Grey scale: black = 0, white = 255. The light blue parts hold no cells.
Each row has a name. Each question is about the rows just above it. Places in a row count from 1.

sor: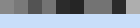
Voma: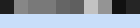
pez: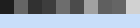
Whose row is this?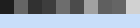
pez
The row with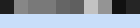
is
Voma
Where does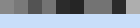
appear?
sor
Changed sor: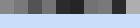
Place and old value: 8, [115]

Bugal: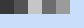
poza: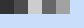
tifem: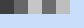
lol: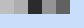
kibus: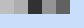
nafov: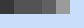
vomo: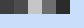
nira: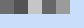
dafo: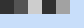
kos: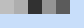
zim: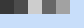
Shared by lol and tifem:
[190]
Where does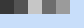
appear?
Bugal
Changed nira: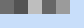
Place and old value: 3, [198]
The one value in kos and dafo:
[49]
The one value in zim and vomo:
[76]
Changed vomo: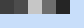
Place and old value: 5, [43]

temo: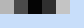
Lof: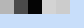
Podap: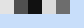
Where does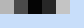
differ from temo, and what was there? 4, [47]
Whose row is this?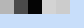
Lof

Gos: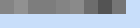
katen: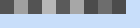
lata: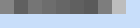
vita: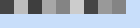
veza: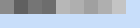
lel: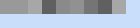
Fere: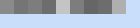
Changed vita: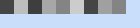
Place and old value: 8, [153]
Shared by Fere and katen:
[109]
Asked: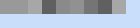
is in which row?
lel
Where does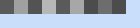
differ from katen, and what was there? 1, [83]
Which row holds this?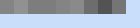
Gos

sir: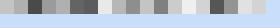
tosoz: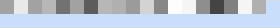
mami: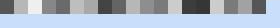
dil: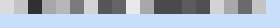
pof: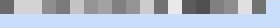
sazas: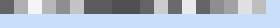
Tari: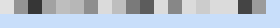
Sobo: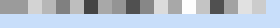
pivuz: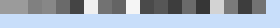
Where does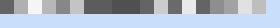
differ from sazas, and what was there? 5, [142]
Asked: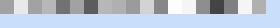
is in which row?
tosoz
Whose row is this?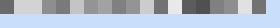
pof
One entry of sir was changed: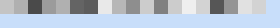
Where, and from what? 11, [196]
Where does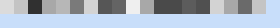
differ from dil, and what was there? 10, [233]
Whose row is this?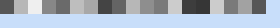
mami

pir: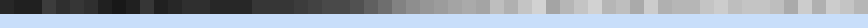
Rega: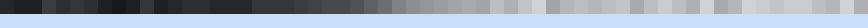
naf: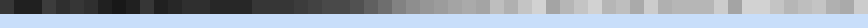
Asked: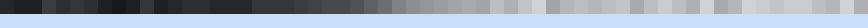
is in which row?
Rega
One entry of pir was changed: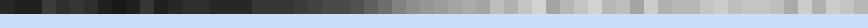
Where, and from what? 46, [170]

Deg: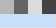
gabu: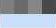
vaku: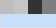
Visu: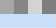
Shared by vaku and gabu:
[127]
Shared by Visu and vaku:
[127]
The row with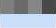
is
gabu
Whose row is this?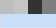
vaku
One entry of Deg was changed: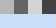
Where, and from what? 3, [219]
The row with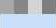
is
Visu

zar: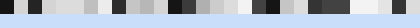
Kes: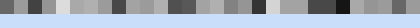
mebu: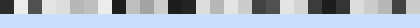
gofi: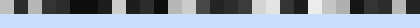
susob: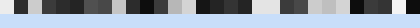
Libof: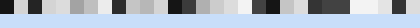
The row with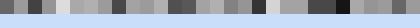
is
Kes
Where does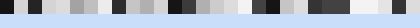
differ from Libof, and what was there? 11, [183]
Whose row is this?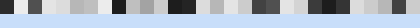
mebu
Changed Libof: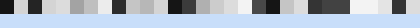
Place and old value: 19, [66]
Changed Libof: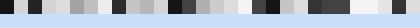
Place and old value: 14, [59]
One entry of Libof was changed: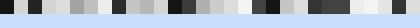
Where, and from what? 26, [243]

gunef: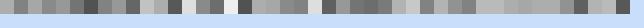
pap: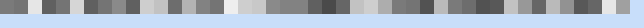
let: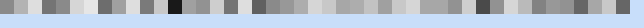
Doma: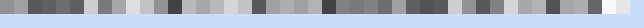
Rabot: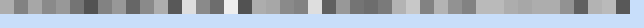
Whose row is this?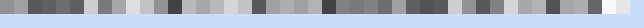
Doma
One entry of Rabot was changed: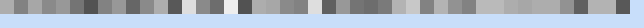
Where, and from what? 44, [186]

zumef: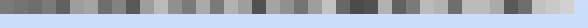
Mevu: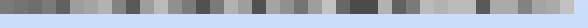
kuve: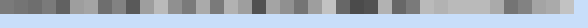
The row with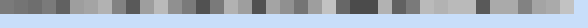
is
Mevu
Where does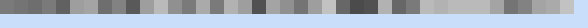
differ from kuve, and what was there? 36, [170]
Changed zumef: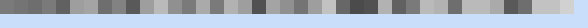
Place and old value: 40, [201]
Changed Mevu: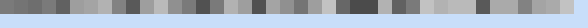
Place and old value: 31, [186]
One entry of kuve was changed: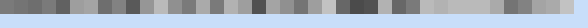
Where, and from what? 11, [158]
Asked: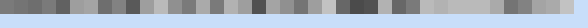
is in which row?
kuve
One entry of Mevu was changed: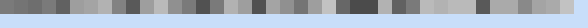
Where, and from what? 38, [130]

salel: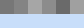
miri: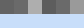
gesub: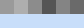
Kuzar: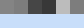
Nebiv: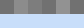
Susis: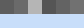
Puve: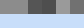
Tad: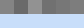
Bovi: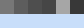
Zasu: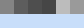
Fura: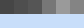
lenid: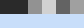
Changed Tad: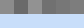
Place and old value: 1, [132]
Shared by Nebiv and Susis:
[113]
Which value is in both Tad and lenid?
[146]
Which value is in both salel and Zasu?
[132]
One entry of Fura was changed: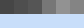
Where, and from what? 5, [154]

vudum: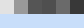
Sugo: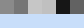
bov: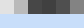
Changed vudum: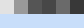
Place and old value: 4, [79]
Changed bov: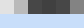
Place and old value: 5, [79]
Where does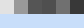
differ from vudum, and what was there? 5, [106]
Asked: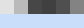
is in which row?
bov
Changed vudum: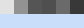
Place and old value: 2, [153]

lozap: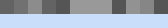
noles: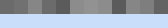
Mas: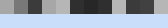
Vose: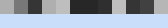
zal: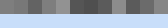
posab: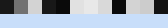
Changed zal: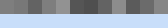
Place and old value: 8, [91]
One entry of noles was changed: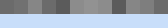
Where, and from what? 12, [99]
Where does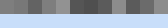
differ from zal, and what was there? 12, [134]

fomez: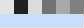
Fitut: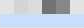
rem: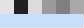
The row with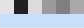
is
rem
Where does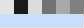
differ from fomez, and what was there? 2, [33]
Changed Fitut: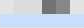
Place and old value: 2, [213]
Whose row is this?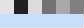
fomez
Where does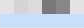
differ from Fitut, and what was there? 4, [114]
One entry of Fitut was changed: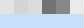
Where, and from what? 6, [227]

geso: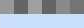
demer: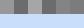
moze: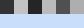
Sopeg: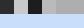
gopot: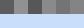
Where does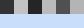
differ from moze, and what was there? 6, [174]
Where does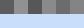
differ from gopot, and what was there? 5, [116]
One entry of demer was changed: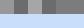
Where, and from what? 5, [132]
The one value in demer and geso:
[152]

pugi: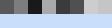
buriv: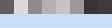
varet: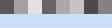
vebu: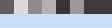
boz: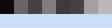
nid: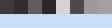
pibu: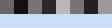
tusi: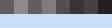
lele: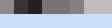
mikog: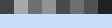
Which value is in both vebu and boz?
[59]
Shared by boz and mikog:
[67]
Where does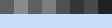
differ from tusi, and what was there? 7, [67]
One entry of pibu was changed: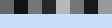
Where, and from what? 7, [33]
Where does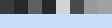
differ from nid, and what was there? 2, [47]
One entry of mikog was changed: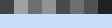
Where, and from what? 2, [169]
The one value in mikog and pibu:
[33]

